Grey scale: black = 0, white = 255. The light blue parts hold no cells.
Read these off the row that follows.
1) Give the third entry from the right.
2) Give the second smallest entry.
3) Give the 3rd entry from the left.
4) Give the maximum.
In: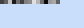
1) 154
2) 27
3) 193
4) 223

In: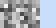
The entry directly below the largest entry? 104
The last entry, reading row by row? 132
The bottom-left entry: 187
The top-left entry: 187
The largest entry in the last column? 231
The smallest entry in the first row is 132
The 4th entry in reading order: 158
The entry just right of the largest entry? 90
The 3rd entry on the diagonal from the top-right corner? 118
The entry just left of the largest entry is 158
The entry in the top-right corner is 187
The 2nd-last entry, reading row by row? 118
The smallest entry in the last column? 104
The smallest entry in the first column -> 63
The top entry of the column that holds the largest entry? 174

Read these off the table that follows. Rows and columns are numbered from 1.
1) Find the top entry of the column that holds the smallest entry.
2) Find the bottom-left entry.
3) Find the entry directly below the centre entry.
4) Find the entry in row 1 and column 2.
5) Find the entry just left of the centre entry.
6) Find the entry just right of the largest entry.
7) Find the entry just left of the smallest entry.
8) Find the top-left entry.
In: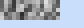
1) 113
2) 205
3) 190
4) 190
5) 74
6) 176
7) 128
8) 99

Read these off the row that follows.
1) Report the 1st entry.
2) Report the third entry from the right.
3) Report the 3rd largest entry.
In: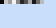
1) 8
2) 24
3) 186

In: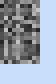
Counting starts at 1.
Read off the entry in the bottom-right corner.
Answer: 139
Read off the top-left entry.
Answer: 151
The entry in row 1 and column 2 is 66
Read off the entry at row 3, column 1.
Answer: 125
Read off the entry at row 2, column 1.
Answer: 24
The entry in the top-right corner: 125
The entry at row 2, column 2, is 110
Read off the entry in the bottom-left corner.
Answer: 164
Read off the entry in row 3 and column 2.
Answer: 110
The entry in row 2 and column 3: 66
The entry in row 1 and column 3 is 110

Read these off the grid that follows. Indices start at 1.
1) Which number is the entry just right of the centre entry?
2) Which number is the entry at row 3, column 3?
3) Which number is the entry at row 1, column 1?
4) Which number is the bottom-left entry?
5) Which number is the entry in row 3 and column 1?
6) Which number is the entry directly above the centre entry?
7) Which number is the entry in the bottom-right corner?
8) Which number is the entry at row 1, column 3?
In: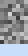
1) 110
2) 97
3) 136
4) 60
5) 110
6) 164
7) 110
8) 150

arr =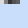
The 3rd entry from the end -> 52
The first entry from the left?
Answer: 219
